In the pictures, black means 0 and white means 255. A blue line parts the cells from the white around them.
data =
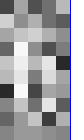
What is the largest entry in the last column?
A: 185
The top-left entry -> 70
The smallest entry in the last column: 41
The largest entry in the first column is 208
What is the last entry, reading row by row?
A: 133
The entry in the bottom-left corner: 133
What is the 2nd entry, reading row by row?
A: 165
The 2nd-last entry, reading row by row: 142
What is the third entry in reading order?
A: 80
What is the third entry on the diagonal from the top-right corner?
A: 208

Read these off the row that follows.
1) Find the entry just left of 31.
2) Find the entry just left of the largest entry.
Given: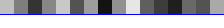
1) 61
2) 145

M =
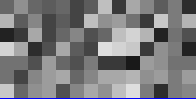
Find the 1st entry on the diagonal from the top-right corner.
45
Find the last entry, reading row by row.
134
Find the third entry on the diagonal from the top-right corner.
34
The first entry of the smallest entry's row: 114
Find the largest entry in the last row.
222
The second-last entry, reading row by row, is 123
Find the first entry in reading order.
103
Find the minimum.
25
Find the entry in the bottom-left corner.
200
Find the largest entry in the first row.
191
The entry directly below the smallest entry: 180
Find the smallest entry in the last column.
34
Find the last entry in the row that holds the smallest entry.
114
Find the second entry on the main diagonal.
92

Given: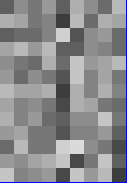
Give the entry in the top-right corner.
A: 185
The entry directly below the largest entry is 72
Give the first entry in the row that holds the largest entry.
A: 107
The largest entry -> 218
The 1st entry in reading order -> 95
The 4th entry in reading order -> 153
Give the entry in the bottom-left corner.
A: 197
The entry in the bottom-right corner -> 61
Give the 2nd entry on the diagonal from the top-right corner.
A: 175
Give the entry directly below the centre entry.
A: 72
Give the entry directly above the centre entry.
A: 84
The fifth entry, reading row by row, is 95
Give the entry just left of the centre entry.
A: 175
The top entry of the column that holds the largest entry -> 175
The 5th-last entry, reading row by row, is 72

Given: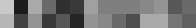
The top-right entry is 106
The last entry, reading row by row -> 96
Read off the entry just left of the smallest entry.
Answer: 201
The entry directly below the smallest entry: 67
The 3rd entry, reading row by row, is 170
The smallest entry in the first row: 28
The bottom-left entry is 182
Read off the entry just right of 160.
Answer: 127

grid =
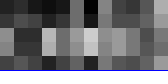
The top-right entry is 174
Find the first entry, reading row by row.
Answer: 34
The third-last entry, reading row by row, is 77
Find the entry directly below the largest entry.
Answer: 194
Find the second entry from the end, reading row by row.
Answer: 98
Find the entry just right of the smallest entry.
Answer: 132
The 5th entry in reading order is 23
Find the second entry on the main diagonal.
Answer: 77
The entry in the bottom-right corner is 154
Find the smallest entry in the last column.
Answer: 109
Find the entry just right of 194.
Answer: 132
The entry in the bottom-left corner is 66
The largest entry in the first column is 142
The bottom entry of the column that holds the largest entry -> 34
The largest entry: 205
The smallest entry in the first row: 2
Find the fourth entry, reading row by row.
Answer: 14
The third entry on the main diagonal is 45

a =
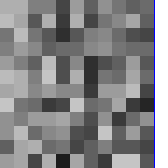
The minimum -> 28
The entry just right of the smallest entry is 166
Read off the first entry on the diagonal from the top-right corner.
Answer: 107
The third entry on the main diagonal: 117
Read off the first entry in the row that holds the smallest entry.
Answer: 156
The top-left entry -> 175
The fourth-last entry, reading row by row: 58
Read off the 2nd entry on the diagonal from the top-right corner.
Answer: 166
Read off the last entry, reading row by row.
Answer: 87
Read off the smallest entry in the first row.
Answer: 69
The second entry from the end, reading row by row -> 197
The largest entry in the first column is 197
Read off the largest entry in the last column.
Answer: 145
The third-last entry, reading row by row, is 197
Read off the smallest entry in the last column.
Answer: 37
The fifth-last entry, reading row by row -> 96
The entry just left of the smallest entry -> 175
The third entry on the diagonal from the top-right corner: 107

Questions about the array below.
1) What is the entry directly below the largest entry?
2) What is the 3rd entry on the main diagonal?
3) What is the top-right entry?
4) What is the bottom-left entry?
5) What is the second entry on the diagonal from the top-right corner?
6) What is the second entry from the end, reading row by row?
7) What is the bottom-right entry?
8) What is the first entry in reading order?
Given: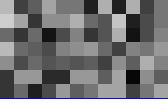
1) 106
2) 106
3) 118
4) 53
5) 75
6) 118
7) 164
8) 185

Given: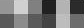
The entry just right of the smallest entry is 179
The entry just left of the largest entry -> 149
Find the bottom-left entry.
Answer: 89
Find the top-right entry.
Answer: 43

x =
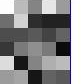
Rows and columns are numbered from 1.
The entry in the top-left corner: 253
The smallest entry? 11
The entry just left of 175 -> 132
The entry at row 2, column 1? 110
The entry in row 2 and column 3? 45
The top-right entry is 155
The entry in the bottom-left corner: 155
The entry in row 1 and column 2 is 187
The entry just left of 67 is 89

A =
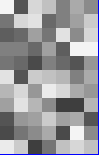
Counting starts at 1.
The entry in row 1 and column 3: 215
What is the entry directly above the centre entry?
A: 128
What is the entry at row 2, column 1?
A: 117
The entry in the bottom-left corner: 235
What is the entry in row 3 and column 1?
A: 94
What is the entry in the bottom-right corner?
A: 193
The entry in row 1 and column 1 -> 244
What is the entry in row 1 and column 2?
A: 84
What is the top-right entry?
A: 139
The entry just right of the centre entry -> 182
